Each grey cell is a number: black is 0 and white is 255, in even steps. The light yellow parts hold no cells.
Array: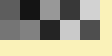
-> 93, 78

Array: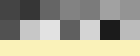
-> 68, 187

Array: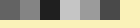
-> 99, 73

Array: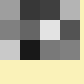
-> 158, 128

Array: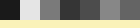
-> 26, 100

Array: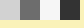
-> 210, 51
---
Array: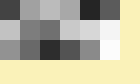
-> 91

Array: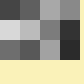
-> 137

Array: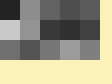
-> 91

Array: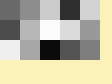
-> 211

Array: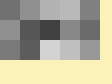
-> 128

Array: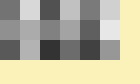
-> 208

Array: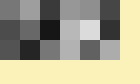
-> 70
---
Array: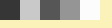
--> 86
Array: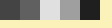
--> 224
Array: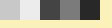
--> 68
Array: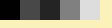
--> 36
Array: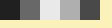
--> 233
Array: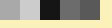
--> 21
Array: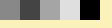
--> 165
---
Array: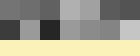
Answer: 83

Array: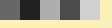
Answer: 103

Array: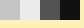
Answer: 196

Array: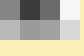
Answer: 133

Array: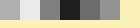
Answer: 128

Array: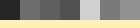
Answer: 94

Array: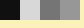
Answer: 151

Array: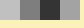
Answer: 163
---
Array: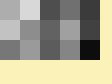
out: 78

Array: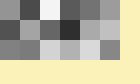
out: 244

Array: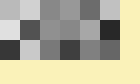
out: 136

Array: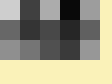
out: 172

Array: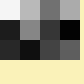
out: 113

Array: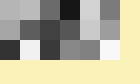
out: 107

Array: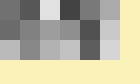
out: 225

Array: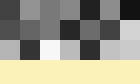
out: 121

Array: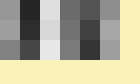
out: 223
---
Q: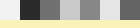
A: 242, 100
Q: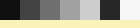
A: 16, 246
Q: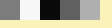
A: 124, 175
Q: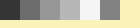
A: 52, 130
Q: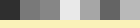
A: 47, 185
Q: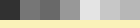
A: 49, 183
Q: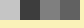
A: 197, 97
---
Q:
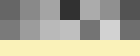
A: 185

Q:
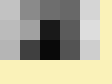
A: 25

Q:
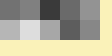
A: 167

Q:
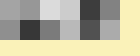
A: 123

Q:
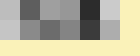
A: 108

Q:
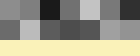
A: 92
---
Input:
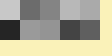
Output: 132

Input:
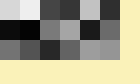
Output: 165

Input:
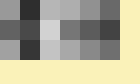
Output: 118

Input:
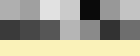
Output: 10

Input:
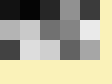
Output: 113

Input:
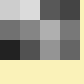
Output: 133

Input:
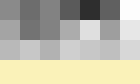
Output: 223

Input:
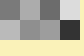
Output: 172
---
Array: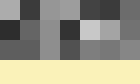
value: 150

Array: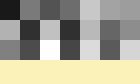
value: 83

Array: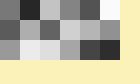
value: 195

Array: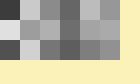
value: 139

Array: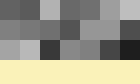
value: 178

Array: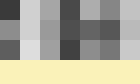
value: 166

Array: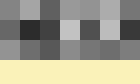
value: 96
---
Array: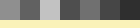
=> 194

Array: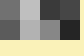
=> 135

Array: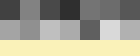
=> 191

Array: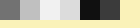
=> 241

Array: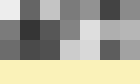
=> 80

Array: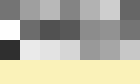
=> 227

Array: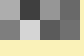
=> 91

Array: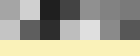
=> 45
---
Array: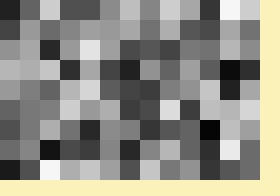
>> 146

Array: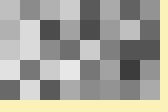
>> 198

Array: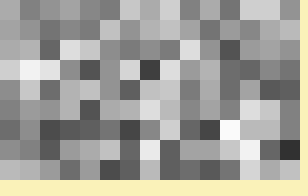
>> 171

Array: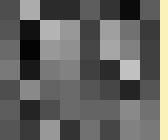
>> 106

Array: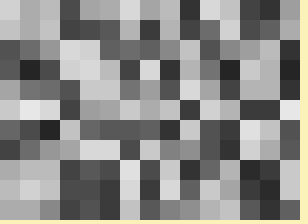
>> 82

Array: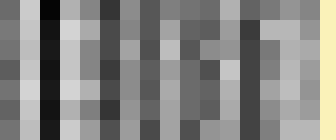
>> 115

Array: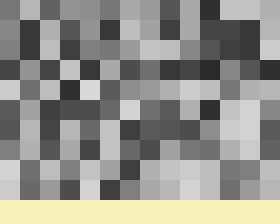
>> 127
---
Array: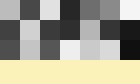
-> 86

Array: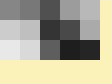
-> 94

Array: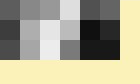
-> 236

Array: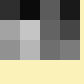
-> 111

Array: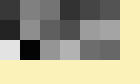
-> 149

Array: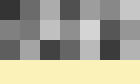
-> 66

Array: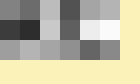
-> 165

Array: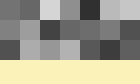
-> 151

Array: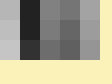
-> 109
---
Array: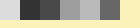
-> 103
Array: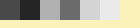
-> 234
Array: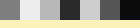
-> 11
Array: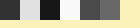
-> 104
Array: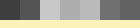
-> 98
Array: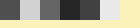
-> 233
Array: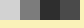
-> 74
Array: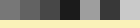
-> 201
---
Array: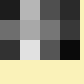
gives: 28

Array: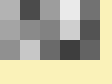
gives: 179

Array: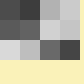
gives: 76

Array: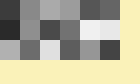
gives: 60

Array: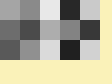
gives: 165

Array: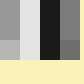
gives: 152

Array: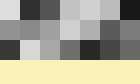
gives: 221

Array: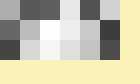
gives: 174
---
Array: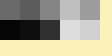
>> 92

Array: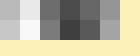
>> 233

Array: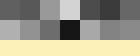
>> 88

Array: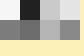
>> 33

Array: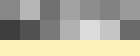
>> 182

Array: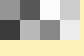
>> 87
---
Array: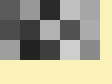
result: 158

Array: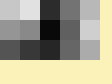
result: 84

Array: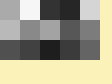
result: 80

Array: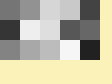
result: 131

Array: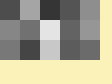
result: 120

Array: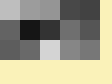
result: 93

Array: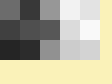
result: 37
